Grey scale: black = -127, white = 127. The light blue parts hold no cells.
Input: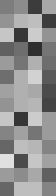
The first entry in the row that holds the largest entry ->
96
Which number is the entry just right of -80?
-10
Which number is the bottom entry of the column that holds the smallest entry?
62
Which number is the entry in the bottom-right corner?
4
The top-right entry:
40
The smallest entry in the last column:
-67
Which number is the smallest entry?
-80
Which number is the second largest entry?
82
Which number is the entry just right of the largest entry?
-52
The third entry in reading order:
-67
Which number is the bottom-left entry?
-25
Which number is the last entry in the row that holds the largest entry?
33
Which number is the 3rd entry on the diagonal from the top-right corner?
-73
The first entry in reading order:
-2
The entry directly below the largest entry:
27
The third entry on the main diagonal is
76

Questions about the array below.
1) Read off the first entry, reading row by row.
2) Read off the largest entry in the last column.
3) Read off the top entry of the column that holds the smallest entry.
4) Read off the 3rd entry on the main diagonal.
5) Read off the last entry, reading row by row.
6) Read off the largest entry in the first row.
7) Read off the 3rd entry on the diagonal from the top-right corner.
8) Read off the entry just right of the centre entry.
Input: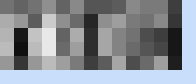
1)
-13
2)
-65
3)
-28
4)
67
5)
-97
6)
15
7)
-50
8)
38

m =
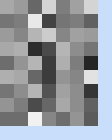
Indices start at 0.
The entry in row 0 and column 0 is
40
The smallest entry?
-90
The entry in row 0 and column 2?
-24
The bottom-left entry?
-18
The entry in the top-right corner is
84
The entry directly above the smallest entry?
-10
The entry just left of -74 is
13
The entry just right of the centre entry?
47
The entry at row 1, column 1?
-2
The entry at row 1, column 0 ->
-10
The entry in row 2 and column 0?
27
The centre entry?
-67
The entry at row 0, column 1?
27
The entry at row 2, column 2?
53
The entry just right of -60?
-10

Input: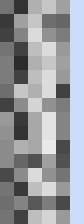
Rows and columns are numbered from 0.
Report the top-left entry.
-11
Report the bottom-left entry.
-11
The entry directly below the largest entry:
32
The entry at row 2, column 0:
-62
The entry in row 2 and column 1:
4
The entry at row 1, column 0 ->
-70
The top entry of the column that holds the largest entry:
70
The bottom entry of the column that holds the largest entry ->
84
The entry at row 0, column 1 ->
-76
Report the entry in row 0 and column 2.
48
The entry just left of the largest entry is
40
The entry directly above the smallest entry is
-62
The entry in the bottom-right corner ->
25
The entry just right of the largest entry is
-54
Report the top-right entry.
32
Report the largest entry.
105
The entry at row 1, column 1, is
32
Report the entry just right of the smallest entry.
48
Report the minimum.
-83

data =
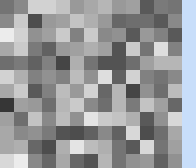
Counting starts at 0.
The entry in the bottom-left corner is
88
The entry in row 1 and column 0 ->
9
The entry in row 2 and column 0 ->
108
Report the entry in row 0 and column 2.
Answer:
82
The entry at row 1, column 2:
-50
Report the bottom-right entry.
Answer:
17
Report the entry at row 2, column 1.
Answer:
82
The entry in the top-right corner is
-11
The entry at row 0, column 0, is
-11
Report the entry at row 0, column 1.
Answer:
9
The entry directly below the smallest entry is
32

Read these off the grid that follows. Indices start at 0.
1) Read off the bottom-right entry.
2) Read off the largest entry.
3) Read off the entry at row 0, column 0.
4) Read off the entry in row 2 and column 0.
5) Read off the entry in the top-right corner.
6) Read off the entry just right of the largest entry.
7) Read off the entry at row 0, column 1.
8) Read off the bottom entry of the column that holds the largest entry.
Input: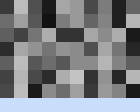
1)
-101
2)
67
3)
-69
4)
-32
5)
-26
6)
-76
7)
60
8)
31
